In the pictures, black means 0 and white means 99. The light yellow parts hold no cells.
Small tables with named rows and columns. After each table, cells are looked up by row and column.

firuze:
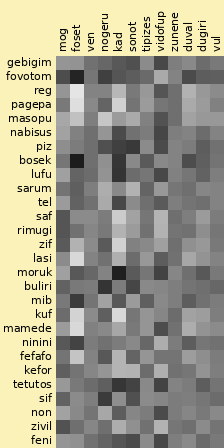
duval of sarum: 43
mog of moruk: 62
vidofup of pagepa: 46
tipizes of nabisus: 48
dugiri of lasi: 57
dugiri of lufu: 38
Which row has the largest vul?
masopu

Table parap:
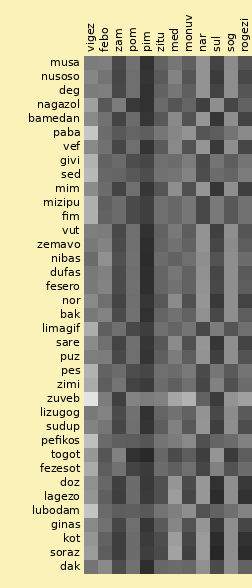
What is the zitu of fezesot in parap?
42
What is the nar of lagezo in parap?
59
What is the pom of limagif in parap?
28
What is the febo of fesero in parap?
51
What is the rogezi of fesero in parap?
36
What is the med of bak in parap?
44
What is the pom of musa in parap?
44
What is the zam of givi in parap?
41

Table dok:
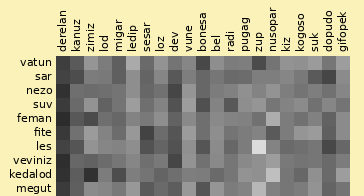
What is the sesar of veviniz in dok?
43
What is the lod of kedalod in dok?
48
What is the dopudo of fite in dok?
37
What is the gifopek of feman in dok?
54
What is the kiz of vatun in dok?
57
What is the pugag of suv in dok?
55
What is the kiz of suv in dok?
51
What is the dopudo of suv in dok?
52
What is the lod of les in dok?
52
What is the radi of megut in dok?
48
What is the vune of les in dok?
56
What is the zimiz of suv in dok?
57
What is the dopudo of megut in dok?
39
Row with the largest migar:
les

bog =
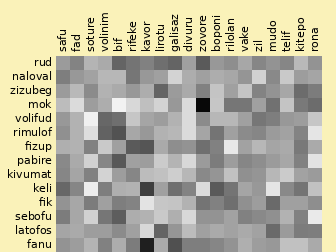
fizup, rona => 66
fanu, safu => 57
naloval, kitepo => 61
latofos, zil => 63
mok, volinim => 67
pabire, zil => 55
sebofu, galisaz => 68
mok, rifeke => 84
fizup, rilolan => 90
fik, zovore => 45
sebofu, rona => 91
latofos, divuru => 73
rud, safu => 60
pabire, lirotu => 79
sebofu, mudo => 56
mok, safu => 73
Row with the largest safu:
mok

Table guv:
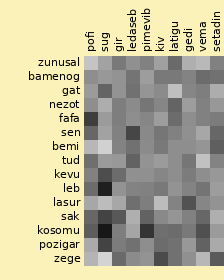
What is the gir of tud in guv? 59
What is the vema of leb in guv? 45
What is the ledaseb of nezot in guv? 54
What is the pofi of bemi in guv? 71
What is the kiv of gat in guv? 54
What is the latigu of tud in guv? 55
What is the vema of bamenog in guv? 42
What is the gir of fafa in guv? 49
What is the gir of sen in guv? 50
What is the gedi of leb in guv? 51
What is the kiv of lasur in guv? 73
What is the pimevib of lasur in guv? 49
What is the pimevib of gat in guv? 58

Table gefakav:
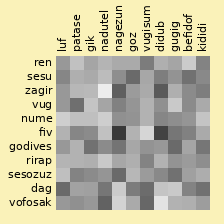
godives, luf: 59
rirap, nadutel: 78
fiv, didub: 26
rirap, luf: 70
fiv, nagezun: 22
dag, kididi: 44
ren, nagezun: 66
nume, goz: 57
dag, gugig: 78
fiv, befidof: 50
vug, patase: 43
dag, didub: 76
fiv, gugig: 46
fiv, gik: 54
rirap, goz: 68
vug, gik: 76
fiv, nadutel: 75

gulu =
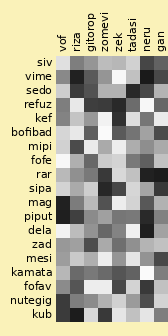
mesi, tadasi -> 89
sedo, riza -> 23
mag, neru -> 34
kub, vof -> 23
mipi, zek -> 92
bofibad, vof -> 83
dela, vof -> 94
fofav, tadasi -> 82
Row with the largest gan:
kef

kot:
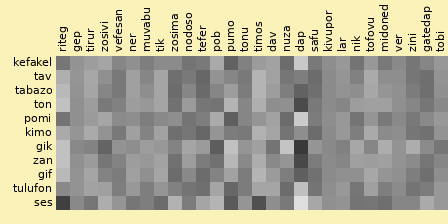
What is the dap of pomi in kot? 79
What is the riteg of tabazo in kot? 72
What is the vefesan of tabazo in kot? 47
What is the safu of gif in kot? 44
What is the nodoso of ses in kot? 48
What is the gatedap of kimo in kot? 44
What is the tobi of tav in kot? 57
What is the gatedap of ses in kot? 66
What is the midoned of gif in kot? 58
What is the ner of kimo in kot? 62
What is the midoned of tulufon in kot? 49

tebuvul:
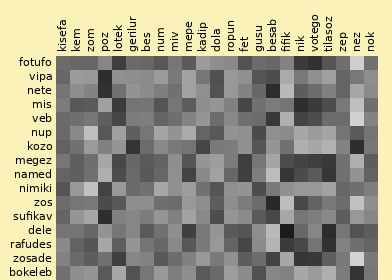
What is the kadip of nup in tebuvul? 39
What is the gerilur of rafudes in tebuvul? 58
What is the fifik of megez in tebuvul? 30
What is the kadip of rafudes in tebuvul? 47
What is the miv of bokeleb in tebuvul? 49
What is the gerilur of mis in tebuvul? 45
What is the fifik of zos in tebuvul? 73
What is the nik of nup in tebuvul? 65
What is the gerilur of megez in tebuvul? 40
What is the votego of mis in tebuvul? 23
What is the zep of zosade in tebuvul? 47
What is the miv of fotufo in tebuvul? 46
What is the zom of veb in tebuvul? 46
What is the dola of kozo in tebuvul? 47
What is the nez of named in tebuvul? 57
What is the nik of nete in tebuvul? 36
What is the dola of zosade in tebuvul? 47
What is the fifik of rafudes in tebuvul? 23

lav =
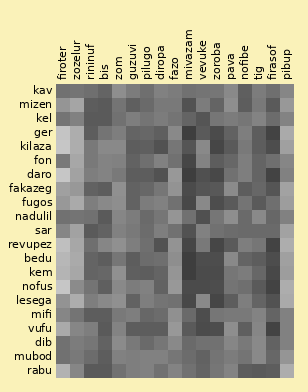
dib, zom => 54
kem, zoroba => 29
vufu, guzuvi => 36
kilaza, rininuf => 47
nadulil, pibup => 50
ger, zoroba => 29
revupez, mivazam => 27
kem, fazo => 58
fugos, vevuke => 53
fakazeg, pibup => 63

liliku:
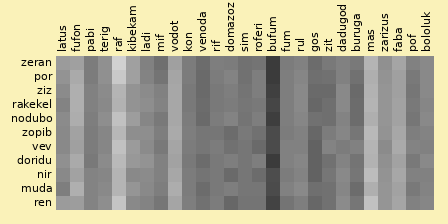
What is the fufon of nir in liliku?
63
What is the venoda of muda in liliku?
42
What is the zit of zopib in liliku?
48
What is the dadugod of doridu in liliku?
51
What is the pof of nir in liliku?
50
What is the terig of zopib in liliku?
52
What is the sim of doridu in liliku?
46
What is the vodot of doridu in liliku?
63
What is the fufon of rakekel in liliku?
68
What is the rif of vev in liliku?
48
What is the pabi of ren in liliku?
51
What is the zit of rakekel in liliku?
43

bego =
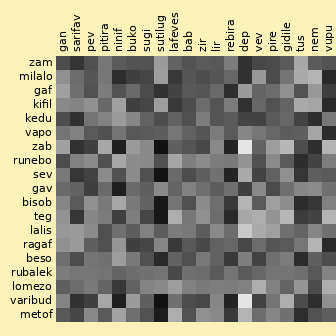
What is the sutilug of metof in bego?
11
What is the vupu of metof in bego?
37
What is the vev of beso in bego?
26
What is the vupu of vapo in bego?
17
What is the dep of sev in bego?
66
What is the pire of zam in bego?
29
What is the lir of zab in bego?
53
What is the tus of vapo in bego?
37
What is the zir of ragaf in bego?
28
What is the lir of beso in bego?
38
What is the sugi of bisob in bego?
38
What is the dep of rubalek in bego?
35
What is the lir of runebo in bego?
48
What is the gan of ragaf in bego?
56
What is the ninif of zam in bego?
35
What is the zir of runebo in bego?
54
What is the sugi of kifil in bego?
27
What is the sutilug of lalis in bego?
36
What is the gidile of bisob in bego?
55

